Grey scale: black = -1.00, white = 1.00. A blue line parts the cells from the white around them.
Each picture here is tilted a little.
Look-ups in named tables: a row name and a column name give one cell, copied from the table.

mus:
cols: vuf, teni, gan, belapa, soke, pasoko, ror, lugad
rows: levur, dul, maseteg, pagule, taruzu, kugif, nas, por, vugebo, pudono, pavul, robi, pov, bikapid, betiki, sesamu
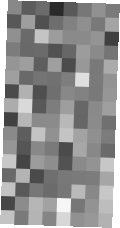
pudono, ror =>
0.13
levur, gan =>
-0.16
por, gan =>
-0.30
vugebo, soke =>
0.44
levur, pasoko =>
-0.07
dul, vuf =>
-0.31
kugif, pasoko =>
0.75
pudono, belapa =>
0.14
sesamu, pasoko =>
0.14
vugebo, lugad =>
-0.12
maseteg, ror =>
0.16
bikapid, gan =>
-0.07
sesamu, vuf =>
0.53
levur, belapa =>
-0.67
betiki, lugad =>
0.48
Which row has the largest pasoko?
kugif

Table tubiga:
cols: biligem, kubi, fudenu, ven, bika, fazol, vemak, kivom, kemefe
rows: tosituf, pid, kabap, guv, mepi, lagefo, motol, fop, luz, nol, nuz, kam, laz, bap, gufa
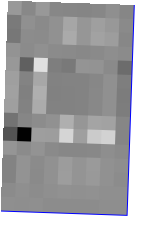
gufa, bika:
0.10
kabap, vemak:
0.27
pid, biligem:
-0.04
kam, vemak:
0.21
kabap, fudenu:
0.09
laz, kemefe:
0.10

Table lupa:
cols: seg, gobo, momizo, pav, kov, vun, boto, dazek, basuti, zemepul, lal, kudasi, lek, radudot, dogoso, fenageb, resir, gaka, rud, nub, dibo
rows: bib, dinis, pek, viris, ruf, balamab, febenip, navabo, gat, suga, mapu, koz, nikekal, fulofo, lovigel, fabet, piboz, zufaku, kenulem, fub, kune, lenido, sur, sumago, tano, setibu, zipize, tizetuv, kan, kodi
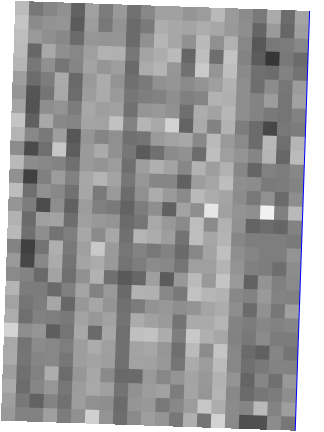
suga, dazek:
0.13
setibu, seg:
0.33
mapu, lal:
-0.12
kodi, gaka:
-0.38
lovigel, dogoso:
0.80
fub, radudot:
0.46
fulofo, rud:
0.13
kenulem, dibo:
0.10
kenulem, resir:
0.15
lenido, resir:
0.11
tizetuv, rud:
-0.07
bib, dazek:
0.20
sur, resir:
0.03
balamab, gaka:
-0.14
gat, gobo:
-0.25
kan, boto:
0.13
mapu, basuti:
-0.07

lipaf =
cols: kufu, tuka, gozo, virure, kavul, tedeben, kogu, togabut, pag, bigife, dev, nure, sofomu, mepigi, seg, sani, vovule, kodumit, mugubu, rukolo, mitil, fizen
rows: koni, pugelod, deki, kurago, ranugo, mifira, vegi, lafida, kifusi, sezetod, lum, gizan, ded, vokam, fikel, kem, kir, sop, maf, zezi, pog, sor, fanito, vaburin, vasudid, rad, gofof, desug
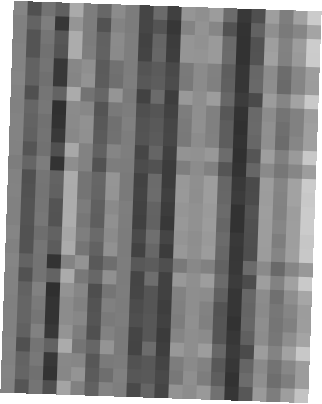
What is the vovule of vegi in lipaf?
-0.53
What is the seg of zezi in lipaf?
0.23
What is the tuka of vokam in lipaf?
-0.36
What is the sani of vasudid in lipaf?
-0.19
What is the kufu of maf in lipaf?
0.04
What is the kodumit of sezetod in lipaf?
-0.19
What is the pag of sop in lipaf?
-0.03
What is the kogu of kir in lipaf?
-0.17
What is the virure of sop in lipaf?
-0.28
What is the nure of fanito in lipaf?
-0.49
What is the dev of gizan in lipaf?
-0.36
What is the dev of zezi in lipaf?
-0.14
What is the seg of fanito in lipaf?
0.00
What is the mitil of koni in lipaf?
0.26
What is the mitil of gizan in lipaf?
0.05
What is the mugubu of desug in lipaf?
0.21
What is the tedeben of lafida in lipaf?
0.06
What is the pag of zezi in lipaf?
-0.03
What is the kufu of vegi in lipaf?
0.02

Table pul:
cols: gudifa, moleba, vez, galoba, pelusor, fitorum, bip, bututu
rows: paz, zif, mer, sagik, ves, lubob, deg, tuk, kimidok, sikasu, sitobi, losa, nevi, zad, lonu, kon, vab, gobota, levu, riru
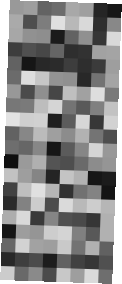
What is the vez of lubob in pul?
0.55
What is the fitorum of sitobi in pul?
0.05
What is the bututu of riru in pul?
-0.14
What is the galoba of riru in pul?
-0.41
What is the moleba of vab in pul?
0.23
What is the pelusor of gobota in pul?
0.58
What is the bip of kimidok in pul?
-0.57
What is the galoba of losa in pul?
-0.34
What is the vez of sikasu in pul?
0.47
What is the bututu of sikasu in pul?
-0.39
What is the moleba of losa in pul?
0.21
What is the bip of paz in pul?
-0.71
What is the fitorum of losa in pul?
-0.17
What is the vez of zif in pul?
-0.02
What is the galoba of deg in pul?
-0.45

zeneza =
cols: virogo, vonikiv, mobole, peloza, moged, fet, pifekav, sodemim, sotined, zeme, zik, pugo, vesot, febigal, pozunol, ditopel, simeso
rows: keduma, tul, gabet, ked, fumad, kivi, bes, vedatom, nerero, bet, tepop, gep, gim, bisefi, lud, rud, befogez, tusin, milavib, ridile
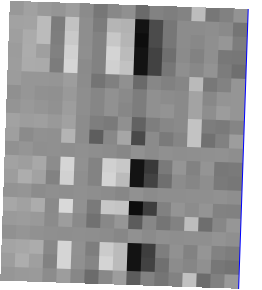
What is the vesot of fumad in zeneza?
0.12
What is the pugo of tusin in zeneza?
-0.01
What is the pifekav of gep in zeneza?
0.03
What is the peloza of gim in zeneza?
0.02
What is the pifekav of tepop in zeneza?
0.11
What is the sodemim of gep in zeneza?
0.63
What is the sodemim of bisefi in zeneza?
0.10
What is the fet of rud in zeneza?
0.08
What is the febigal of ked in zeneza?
0.02
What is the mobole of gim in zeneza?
0.27
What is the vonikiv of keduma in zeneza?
0.26
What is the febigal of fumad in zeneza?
0.07
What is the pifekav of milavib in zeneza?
0.04
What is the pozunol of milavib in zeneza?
0.13
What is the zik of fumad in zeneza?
-0.48
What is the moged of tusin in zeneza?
0.67

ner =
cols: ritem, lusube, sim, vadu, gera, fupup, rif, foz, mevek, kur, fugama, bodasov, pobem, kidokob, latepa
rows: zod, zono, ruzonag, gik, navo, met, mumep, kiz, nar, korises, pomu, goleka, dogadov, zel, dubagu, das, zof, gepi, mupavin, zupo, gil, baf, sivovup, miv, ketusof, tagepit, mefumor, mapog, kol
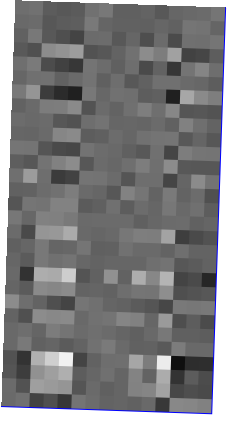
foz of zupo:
0.14
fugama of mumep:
-0.25
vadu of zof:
0.19
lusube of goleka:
-0.32
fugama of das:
-0.19
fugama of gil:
-0.09
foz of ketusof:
-0.04
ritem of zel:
-0.24
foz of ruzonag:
-0.31
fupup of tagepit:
-0.47
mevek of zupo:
-0.23
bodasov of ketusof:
-0.30
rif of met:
-0.25
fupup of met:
-0.10

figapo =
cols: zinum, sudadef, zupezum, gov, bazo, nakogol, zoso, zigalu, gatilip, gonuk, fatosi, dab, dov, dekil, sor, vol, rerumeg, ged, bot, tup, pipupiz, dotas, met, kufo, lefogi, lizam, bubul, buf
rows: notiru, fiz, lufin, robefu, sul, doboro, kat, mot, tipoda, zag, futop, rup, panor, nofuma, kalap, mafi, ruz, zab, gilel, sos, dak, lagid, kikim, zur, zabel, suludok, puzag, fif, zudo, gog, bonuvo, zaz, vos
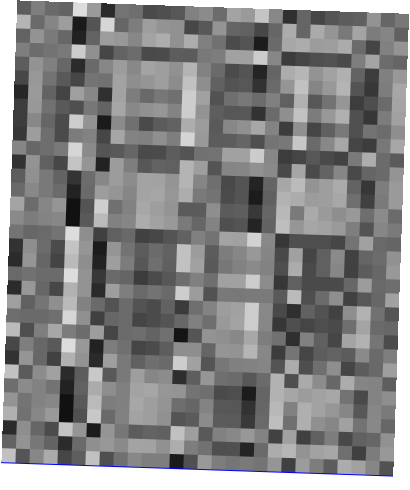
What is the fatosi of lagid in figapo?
-0.41
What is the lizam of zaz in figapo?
-0.50
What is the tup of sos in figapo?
-0.57
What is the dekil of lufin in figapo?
0.00
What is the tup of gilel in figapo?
-0.39
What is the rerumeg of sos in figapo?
0.26
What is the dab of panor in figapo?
0.16
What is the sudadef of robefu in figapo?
-0.15
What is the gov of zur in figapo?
0.31
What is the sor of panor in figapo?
-0.13
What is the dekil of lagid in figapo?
-0.13
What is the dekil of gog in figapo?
-0.29
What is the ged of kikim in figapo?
0.60
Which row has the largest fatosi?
lufin

